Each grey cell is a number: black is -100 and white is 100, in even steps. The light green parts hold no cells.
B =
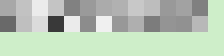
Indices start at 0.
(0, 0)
32
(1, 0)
-18
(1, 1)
50
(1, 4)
84
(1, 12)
44
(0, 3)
54
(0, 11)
27
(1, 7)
19
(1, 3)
-55

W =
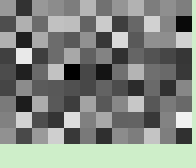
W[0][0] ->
20
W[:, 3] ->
[10, 51, -15, -15, 52, -31, -30, -59, 62]
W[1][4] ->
49
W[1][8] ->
-19
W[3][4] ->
32
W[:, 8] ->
[40, -19, -30, -21, 41, -66, 56, -22, -2]
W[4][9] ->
-13
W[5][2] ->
-29
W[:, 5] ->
[43, -22, 14, -24, -44, -44, 28, 0, -5]
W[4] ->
[-40, -75, -17, 52, -100, -44, -84, -11, 41, -13, -18, -56]
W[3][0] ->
-50
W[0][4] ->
-2
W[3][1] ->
83
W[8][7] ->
10
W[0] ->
[20, -61, 19, 10, -2, 43, -11, 17, 40, -2, 12, -1]
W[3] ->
[-50, 83, -51, -15, 32, -24, 3, -62, -21, -35, -45, -58]
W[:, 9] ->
[-2, 64, 13, -35, -13, -17, -32, -56, 54]
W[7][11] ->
89
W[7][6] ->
32
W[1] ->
[-39, 38, -16, 51, 49, -22, 59, -51, -19, 64, 4, -93]
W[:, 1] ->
[-61, 38, -76, 83, -75, 10, -78, 65, -43]
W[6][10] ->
-4

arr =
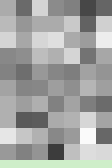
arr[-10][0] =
34
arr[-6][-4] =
5
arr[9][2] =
16
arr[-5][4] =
12
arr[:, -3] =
[0, 58, 33, 67, -1, 12, 28, 40, 21, 50]
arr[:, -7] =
[34, 46, 66, 7, 2, 28, 38, 38, 80, 20]
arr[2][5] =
22
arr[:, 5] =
[-44, -23, 22, -10, 27, 42, -1, 68, 96, 73]
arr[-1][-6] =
1
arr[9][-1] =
70
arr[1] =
[46, 18, 34, 34, 58, -23, 63]
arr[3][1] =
11
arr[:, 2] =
[66, 34, 68, 48, 19, 6, 37, -28, 39, 16]
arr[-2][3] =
7
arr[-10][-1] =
-21
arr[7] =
[38, -30, -28, 34, 40, 68, 29]
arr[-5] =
[28, 4, 6, 24, 12, 42, 25]

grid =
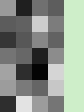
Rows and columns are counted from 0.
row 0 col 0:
21
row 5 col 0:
22
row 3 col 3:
10
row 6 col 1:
78
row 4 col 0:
28
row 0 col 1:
-76
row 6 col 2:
22

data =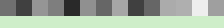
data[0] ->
-12
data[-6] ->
-50
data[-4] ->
34
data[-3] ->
37

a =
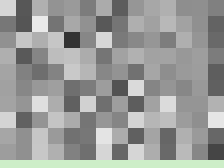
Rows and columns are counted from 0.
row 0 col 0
68
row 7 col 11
22
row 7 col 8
66
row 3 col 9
27
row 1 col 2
83
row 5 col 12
20
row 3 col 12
24
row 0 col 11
11
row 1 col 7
-8
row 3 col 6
-8
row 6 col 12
17
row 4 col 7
15
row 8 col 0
30
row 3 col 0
37
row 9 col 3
38
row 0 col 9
31
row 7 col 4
34
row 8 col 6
79
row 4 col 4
58
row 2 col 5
6
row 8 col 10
-20
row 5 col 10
17
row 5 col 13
-25
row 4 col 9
30
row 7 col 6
18
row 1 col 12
13
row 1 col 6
-31
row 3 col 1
-30
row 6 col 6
-13
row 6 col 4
-25
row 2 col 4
-60
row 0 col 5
-3
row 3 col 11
19
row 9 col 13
-46
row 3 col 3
48
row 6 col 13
40
